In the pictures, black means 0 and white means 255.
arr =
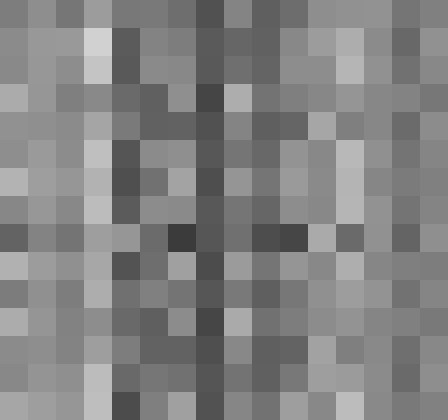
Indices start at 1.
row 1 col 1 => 125
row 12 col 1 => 172
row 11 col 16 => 133
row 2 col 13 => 173
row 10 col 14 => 134
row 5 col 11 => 101
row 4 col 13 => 149
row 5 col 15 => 107
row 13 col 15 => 111
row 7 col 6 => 113
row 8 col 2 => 151
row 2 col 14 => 139
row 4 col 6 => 96
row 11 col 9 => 121
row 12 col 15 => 128
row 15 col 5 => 76
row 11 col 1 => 124
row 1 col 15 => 117
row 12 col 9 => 170
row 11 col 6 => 128
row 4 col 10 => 115
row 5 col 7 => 98
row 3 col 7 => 136
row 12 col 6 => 95
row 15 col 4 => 190
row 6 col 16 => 133
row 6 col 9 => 117
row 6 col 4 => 191
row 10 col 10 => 117
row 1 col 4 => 156
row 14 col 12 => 158
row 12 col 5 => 105
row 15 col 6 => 127
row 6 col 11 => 147
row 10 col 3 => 144
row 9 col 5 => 150
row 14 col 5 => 105
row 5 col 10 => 95

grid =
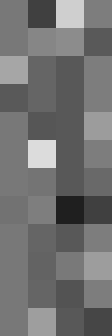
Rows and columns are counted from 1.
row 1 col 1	120
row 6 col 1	120
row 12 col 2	158
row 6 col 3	88
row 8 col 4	64
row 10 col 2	99
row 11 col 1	120
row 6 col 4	125
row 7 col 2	116
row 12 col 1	120
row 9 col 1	120
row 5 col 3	88
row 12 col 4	70
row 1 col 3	207

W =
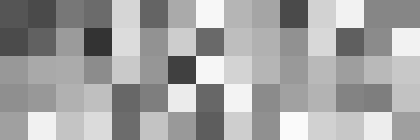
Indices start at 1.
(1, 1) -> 85
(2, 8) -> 105
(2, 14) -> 139
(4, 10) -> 139
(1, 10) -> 165
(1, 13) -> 242
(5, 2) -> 241
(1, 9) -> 181
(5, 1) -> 160
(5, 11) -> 250
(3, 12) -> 185
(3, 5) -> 201
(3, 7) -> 64
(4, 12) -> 179
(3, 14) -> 185
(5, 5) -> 108
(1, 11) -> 74
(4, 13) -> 131
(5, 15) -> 159
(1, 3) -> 119
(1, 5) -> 214
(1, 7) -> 170
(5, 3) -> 196
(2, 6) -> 146

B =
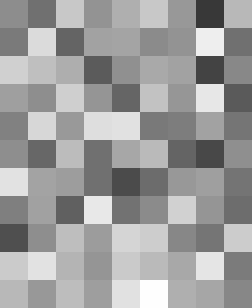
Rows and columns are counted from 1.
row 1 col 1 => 141
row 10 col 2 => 226
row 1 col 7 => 152
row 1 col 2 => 112
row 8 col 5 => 114
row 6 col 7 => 100
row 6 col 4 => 112
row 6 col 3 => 188
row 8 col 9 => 109
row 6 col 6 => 186
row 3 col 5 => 144
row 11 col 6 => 254
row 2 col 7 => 147
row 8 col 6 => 139
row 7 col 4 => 112
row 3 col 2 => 191
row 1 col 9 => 184
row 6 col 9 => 143
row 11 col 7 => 175
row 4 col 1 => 159
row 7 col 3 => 157
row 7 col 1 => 226
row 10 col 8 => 229
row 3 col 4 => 91
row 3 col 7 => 162
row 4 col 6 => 194
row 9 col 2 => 142
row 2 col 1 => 122
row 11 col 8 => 166
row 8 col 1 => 127
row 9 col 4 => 156

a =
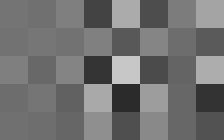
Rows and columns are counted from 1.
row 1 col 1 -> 116
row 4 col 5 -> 43
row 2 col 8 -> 90
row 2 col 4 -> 128
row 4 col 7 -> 103
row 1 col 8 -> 164
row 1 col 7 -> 124
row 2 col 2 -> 118
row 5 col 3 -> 102
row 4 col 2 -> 117
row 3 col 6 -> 75
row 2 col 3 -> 114
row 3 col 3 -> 132

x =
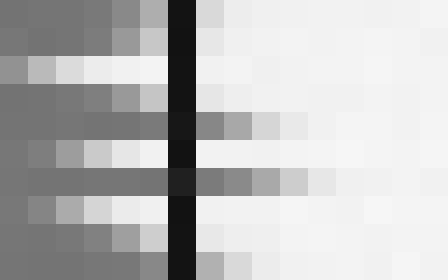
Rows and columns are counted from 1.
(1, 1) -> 115
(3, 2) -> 186
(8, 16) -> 244
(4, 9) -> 238
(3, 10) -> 240
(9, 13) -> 243
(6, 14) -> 244
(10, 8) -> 177
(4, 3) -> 120
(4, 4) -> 127
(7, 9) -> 138
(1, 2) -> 117
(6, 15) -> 243
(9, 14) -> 242
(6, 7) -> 18
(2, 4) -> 124
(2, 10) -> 242
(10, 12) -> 242
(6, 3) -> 157
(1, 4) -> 121
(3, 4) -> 236
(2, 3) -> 117
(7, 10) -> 169
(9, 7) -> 19
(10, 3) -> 116
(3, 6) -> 243
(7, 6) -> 116
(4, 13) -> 241
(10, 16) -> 242
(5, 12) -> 241
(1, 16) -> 244
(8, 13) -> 242
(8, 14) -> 246
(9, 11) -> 243
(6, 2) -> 126
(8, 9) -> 242

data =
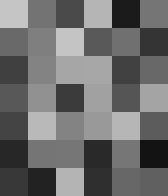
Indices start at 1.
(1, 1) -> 197
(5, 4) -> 153
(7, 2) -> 34
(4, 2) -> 145
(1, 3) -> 74
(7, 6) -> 96
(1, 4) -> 181
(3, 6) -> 104
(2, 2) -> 127
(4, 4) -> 161
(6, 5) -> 118
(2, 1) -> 105
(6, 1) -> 39
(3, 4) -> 167

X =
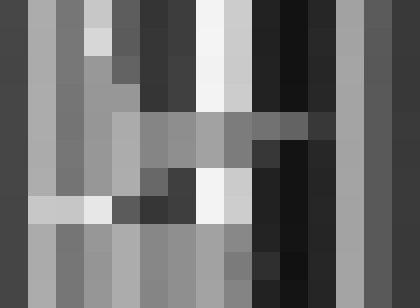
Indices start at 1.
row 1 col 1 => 71
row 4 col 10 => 34
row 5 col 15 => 58
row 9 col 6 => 135
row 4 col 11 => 19
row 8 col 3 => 198
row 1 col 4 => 199
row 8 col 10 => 33
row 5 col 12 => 56
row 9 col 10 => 35
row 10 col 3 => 118
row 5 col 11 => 99
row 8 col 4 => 231
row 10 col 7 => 143
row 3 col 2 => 171
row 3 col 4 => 152
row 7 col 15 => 58
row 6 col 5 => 172
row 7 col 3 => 116
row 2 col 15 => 57
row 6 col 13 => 163
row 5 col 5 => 171
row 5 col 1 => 70
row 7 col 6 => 104
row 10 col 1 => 69
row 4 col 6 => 53
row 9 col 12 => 37
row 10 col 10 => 47
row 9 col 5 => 172
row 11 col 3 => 118
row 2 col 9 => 203
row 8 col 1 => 69
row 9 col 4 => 151
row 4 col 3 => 117
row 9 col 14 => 89

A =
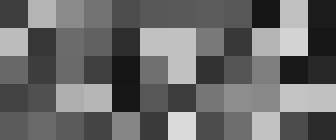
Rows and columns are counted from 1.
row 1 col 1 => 62
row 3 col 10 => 126
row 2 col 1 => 188
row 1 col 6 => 87
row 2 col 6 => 192
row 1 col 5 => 77
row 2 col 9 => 56
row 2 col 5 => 45
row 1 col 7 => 89
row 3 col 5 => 21
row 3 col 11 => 24
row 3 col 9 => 85
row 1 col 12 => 27
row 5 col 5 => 134
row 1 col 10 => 21
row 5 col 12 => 43
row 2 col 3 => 107
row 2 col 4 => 97
